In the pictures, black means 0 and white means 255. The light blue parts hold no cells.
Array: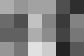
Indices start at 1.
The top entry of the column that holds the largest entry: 162
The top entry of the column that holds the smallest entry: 79
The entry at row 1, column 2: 150
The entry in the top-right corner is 46
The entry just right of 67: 119
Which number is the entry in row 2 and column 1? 107
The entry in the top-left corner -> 173

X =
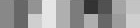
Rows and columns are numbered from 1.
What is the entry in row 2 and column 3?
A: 207
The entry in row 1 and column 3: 147
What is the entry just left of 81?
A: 51
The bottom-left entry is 136
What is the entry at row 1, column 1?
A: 136

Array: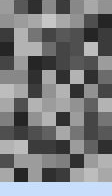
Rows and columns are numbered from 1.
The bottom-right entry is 168
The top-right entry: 146
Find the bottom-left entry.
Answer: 168
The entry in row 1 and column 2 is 88
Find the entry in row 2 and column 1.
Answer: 146
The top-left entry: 156
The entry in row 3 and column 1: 59
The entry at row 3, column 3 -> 117
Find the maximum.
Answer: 198
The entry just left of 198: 168
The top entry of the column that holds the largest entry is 136
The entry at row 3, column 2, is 179
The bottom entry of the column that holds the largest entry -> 47
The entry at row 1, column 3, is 47

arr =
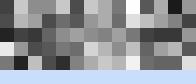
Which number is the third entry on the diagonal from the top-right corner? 56
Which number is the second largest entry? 242
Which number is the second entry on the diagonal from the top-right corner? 130
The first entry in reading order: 66
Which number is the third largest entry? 233
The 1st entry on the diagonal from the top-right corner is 151
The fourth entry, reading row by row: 141
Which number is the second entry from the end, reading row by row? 100
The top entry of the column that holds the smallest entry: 26
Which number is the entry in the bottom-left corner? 120
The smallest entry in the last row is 35
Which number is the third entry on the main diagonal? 56
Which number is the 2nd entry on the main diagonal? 182
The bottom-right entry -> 223
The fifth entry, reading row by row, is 200
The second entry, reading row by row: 200
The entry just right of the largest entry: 88
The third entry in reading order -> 141
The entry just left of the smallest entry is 172

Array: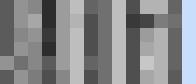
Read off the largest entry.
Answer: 199
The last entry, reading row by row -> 91
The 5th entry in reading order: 156
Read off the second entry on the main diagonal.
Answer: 147
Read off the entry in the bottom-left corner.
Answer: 91
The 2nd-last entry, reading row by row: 179
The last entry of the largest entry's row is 100
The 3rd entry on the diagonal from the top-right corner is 156
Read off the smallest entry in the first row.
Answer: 45
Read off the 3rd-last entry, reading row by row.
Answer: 167
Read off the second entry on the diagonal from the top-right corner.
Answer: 124
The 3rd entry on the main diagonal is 147
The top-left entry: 91
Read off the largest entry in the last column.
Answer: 112

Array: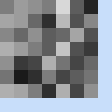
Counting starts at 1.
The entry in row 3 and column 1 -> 135
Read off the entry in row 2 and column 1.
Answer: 165
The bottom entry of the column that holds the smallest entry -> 165
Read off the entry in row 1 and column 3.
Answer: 144
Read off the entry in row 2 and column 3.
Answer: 104
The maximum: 216
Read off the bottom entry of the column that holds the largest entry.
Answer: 175
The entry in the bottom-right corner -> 144
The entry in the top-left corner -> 125
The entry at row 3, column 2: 104
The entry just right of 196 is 81
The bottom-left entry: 175
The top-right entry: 36
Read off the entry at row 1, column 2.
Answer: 156
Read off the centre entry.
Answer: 93
